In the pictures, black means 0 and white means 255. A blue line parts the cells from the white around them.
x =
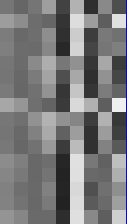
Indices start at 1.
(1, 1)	118
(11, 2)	103
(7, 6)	197
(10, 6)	157
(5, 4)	174
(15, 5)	34
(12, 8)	97
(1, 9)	78
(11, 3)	114
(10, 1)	117
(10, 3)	129
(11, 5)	59
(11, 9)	89
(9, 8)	178
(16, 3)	106
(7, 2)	103
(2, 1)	157
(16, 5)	45
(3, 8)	121
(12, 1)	140
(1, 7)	47
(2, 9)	224
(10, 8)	156
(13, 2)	121
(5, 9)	59
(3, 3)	110
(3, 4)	142
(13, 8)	102
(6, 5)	79
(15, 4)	122
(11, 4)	153
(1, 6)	178
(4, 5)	40
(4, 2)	108
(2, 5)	52
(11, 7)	49

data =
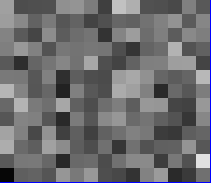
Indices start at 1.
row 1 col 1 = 160
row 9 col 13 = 83
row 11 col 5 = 140
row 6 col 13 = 92
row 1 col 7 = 124
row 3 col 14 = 137
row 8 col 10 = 93
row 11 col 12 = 96
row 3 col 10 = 157
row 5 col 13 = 158
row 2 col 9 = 102
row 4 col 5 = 119
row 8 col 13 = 69
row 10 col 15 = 101
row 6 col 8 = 75
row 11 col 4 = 161
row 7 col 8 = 77
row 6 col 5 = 47
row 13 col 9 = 72
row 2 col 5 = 86
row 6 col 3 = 87
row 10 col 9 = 112
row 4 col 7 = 119
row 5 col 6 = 114
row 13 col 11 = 130
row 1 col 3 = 79
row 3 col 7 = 116
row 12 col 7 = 108
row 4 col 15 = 97
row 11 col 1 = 173
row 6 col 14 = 101
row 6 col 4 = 129
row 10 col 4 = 147
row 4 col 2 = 153

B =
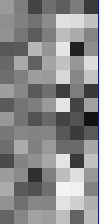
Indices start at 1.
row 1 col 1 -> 154
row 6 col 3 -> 157
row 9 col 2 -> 115
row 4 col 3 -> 182
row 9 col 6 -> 82
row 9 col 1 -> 152
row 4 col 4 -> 149
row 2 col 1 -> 143
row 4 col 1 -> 87
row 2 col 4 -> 140
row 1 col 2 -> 126
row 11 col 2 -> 171
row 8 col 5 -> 228
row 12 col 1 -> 75
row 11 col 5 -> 105
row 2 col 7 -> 194
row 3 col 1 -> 145
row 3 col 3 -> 91
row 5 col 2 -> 169
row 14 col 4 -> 111
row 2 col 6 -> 220
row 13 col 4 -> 127
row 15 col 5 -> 226
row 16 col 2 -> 134
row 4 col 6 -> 32
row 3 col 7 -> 132
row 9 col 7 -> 19
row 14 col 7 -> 130
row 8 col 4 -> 154
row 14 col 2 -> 90
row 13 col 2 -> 139
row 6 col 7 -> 196
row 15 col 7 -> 176
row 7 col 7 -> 57

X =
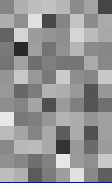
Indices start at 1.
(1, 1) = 133
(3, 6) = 213
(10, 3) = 133
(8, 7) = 85
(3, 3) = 156
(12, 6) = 155
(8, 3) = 164
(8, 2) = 132
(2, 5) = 133
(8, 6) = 127
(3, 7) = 187
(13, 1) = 189
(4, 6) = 182
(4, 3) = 159
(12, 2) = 134
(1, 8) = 69
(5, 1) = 116
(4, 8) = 135
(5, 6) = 117
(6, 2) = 199
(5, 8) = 136
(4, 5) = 145
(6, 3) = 152
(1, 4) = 194
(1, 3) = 189

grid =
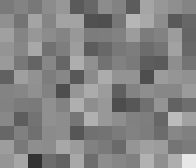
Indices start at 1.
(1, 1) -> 122
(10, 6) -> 86
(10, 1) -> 103
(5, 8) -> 114
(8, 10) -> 87
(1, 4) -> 140
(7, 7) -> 171
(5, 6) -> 174
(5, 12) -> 90
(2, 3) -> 164
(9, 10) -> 129
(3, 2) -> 132
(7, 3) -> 144
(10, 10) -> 130
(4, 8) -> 104
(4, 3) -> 168
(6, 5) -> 135
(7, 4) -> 130
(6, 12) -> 156
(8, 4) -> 144
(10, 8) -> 115
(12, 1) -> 149
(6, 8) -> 172
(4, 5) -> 126
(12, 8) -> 141
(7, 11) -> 142
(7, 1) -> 131
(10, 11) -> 125
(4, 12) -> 117
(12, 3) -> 50
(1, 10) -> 92

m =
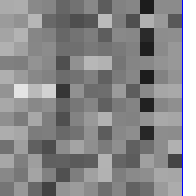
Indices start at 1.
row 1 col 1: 171
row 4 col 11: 30
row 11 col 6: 164
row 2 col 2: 146
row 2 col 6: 78
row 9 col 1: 143
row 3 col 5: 103
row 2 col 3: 182
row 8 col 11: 33
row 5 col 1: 128
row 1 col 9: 130
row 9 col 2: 123
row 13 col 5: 80
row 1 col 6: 114
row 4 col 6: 111
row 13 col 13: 166
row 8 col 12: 134
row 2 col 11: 176
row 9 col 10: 130
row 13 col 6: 126
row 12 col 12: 140
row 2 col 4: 104
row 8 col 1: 168
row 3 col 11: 42
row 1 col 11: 28
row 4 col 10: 130
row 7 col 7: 108
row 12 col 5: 97
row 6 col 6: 114
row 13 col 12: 168
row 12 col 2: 127
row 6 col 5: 108
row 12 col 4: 96
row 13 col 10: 138
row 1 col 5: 102
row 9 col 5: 79
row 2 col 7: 86
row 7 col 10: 93
